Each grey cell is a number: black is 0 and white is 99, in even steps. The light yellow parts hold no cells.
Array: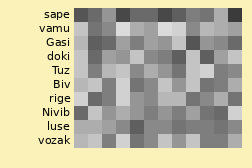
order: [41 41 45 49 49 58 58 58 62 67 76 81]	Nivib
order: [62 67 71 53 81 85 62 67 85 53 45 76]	vamu
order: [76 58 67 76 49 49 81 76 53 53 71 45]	Tuz
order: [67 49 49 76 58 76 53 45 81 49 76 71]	vozak
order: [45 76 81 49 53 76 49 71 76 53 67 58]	Tuz

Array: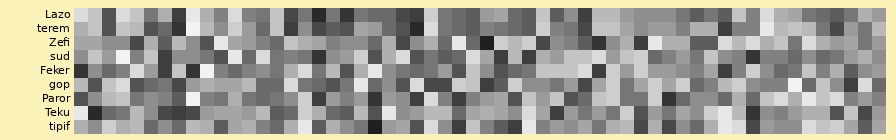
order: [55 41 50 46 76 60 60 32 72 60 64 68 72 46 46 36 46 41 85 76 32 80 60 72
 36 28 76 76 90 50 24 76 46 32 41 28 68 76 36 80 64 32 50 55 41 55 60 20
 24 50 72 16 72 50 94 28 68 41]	terem
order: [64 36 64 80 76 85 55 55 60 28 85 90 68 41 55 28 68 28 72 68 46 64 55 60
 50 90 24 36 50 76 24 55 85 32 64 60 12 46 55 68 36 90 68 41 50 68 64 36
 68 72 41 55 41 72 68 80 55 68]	tipif
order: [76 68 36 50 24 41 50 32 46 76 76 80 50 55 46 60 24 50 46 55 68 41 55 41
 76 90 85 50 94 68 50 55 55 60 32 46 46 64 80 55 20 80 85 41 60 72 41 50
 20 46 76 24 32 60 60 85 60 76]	Paror
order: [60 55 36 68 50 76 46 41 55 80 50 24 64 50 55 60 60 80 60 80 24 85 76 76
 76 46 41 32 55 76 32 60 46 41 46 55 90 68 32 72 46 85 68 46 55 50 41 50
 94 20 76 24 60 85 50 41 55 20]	Feker

